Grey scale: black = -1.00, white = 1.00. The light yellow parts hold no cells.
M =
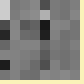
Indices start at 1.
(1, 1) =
0.61
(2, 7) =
-0.09
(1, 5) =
-0.39
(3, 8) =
-0.09
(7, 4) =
-0.16
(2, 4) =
0.10
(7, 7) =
-0.11
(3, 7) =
0.02
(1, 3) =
-0.01
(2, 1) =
0.60
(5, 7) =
-0.10
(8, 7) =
0.07
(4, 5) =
-0.76
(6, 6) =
-0.08
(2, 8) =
0.04
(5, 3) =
0.03
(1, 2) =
-0.05
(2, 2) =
-0.03

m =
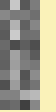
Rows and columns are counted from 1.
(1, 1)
-0.24
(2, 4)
-0.13
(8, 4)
0.10
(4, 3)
-0.13
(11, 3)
-0.50
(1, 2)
0.56
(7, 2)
0.24
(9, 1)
-0.37
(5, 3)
-0.26
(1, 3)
-0.31
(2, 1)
0.07
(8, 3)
-0.34

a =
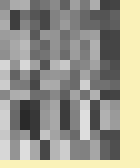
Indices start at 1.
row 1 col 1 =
0.06
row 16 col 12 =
-0.39
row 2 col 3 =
-0.13
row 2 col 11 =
-0.34
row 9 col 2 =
-0.02
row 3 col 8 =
-0.01
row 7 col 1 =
0.68
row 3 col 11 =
-0.31
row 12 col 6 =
0.32
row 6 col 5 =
-0.09
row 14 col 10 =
0.02
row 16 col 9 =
0.01
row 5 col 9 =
-0.08
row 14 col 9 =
0.73
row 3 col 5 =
-0.44
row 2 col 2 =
-0.51
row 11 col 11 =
0.32
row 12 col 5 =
0.19
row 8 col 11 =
-0.36
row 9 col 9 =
0.62
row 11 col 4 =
-0.53
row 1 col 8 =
0.25
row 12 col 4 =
-0.57
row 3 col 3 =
0.05
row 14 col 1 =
0.56
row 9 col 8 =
-0.16
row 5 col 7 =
-0.07
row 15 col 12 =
-0.38
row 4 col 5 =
0.18
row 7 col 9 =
0.06
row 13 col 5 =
0.17
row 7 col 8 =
0.00
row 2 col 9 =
-0.19
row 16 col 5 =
-0.44
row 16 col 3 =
0.73

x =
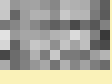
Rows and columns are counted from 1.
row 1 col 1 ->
0.58
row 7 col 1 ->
0.33
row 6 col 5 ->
-0.03
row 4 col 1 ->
0.77
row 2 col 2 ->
-0.20
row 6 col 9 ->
-0.13
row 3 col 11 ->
0.01
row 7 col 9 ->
0.27
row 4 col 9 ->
0.49
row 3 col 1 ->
-0.07
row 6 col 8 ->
-0.04
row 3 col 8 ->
-0.42
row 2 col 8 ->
0.43
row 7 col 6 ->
-0.09
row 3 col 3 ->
0.22
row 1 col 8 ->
0.38
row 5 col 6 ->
0.12
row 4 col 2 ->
0.20
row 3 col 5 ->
-0.09
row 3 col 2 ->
0.05
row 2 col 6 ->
0.13
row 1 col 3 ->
0.26

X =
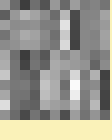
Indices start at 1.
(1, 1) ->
0.23
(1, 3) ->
-0.52
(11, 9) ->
-0.05
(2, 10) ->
0.04
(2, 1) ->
-0.26
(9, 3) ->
-0.04
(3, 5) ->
-0.01
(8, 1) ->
0.55
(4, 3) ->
0.33
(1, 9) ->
-0.03
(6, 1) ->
0.30
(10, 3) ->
-0.10
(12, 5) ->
-0.30
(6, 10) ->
-0.10
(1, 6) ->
0.19
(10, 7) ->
-0.03
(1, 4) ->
-0.13
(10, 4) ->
-0.28
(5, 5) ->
0.04
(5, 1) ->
0.09
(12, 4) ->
-0.10
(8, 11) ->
-0.49
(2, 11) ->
0.28
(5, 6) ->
-0.07
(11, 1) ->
0.73
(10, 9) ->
-0.02
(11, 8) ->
0.45
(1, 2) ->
-0.16
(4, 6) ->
-0.12
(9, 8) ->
0.96
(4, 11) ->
0.27
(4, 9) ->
0.07
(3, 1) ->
0.25

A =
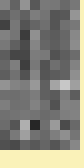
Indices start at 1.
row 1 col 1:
0.03
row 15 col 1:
-0.37
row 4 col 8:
0.07
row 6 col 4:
-0.03
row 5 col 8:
0.10
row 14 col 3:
0.25
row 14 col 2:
-0.05
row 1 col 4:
-0.31
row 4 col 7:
-0.19
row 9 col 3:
-0.02
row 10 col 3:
-0.10
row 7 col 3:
-0.51
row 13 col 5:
-0.13
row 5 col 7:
-0.18
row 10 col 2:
-0.14
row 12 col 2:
-0.10
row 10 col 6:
-0.29
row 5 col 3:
-0.41
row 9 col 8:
0.25
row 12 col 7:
-0.01
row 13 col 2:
-0.33
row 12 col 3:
-0.07
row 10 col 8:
-0.27
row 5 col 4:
0.04
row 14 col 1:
-0.31
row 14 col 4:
-0.11
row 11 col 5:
-0.12
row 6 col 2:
-0.45
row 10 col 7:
-0.03
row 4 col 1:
0.01
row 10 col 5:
-0.25
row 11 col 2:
-0.12
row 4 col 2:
-0.08
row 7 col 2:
-0.01
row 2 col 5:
-0.09
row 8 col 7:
-0.23
